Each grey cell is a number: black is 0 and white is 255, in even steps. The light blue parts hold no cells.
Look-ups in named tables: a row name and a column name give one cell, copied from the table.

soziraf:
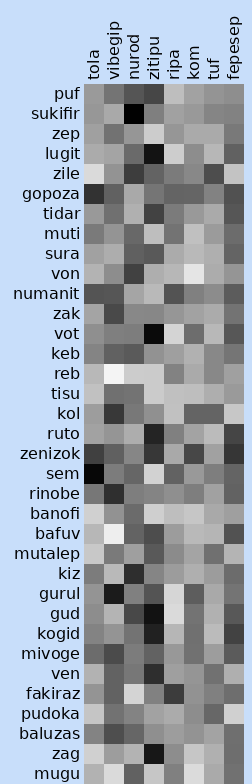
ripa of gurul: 214
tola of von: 179
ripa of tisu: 192
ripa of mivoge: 152
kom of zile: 136
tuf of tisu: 174
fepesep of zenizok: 54

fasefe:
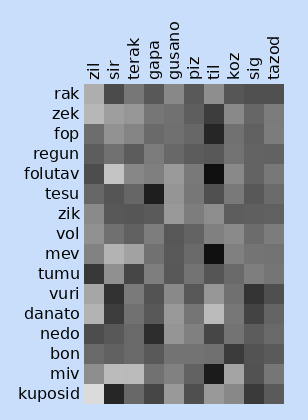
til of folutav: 15
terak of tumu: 70
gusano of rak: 136
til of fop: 38
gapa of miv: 113
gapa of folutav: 127
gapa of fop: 106
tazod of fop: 124
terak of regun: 92
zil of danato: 179
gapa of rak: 88
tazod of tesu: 107
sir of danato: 60
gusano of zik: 153
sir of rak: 75
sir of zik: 88

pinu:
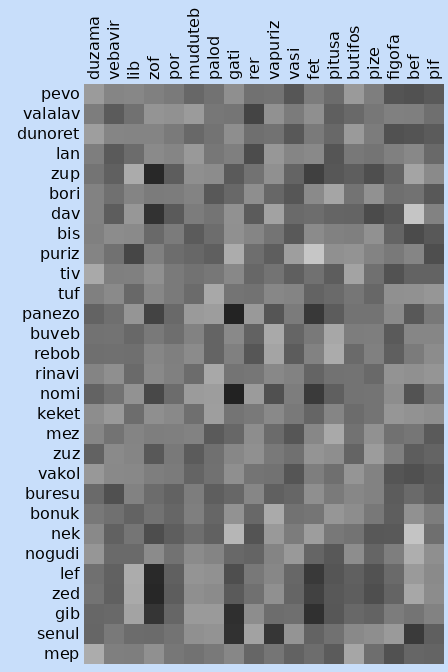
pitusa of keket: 133
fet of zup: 64
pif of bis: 88
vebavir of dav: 93
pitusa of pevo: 108
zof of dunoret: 132
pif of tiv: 99
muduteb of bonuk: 127
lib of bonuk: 99
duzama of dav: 130
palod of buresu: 94

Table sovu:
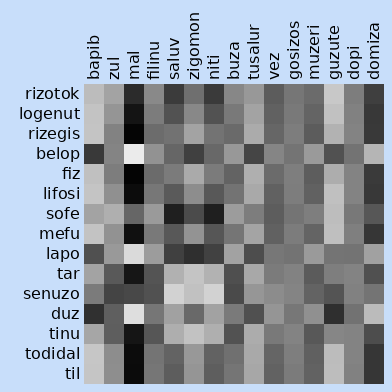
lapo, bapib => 80
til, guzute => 189
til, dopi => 129
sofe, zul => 175
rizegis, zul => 130
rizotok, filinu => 137
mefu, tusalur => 164
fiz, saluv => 123
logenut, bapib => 195
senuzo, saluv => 210
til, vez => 98
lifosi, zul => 144
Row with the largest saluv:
senuzo

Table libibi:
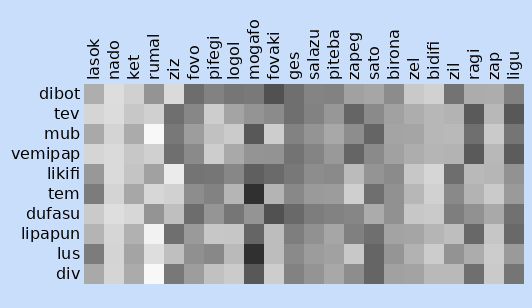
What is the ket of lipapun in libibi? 177
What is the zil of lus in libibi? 147
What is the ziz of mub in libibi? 120
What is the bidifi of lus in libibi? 204
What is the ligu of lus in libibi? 154
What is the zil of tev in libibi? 179
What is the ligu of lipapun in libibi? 105
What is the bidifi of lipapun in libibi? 181
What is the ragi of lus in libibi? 172
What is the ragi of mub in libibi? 111
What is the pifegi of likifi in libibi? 118
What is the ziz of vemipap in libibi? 111
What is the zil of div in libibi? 185
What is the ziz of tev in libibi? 111
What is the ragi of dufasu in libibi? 145
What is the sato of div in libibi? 101
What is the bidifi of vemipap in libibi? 181
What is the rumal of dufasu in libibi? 148
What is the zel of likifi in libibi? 199
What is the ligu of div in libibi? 117
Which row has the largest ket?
dufasu

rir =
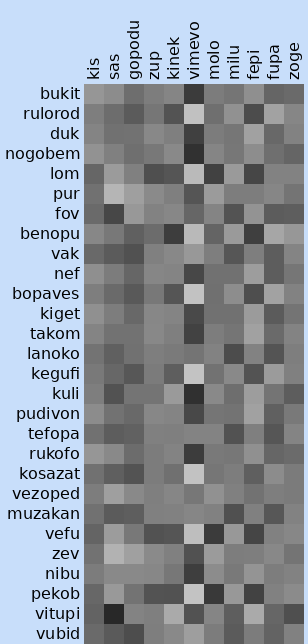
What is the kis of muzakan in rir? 113
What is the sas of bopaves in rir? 106
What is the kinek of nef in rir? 132
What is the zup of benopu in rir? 108
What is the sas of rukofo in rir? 137
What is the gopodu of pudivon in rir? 105
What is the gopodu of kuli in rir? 116
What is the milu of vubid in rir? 91
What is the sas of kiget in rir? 125
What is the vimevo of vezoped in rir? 119
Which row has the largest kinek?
vitupi

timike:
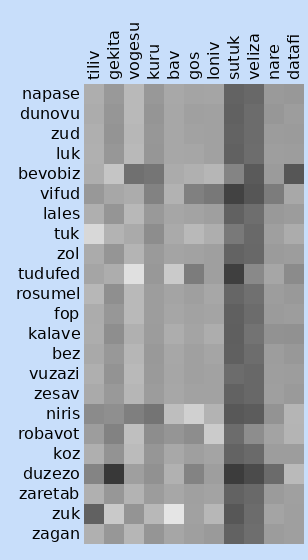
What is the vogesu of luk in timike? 185
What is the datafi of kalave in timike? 145
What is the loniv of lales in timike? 159
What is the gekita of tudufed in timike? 173
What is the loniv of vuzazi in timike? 162
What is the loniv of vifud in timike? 120
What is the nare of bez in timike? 157
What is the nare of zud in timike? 156
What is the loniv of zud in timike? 161
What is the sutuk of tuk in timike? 121
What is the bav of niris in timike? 190
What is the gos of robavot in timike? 141
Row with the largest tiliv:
tuk

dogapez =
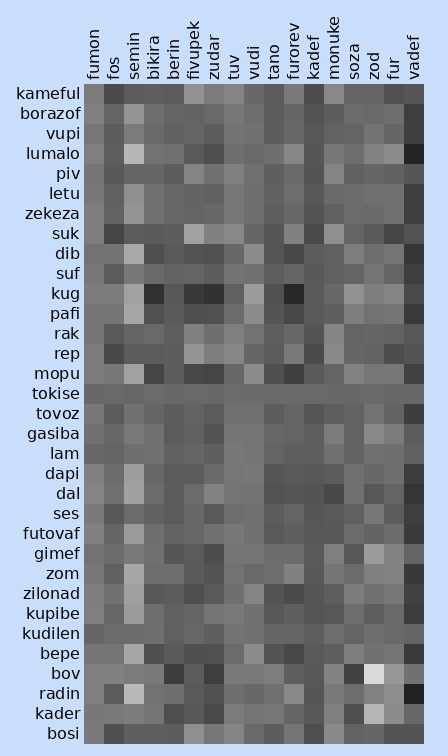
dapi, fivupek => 92
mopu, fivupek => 71
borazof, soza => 107
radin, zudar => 80
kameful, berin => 91
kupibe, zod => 94
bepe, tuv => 107
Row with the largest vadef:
bov

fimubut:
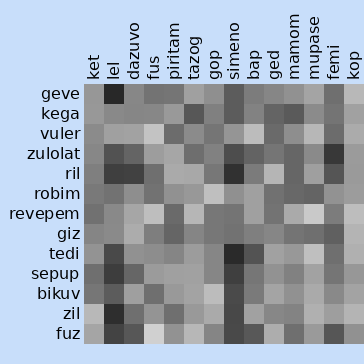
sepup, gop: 134
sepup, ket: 111
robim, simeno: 144
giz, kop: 180
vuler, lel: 160
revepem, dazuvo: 166
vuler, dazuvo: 162
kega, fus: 135

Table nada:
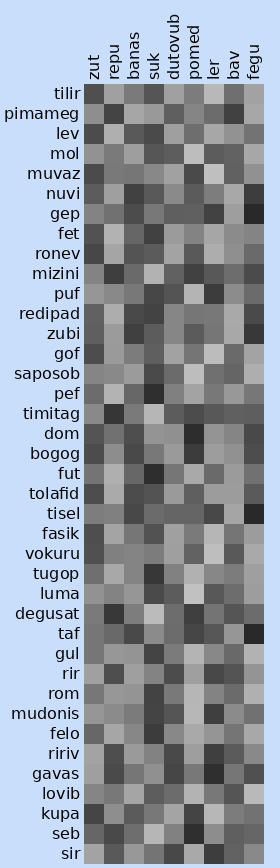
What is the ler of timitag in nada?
88
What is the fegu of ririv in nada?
137
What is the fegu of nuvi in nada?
61
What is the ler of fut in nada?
106
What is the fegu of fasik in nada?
156
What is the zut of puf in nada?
150
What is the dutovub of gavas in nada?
70
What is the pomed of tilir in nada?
124
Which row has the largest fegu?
lovib

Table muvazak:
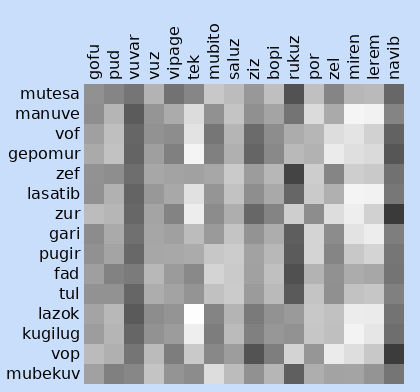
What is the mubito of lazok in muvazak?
132
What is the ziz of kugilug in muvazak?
128
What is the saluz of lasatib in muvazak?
194
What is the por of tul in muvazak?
196
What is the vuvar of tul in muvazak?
102
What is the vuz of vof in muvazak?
146
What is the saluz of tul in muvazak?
203
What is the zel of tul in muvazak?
144
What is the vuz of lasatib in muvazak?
152
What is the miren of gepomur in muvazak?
223
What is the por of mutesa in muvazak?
192
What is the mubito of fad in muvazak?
212
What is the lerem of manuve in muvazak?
242
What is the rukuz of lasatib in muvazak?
102

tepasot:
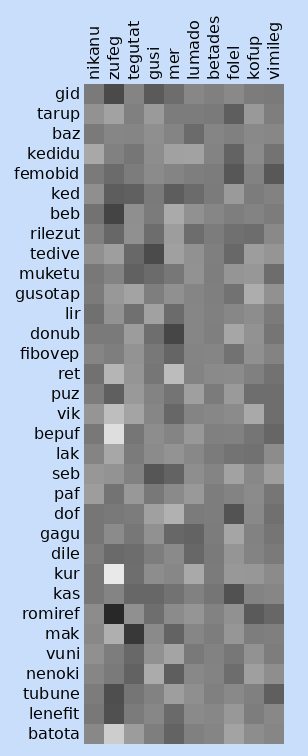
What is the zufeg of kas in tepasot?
132
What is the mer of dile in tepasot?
138
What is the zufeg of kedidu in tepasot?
129
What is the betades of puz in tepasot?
123
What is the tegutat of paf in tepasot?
152
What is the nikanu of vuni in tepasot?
144
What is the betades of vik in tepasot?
135
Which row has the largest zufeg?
kur

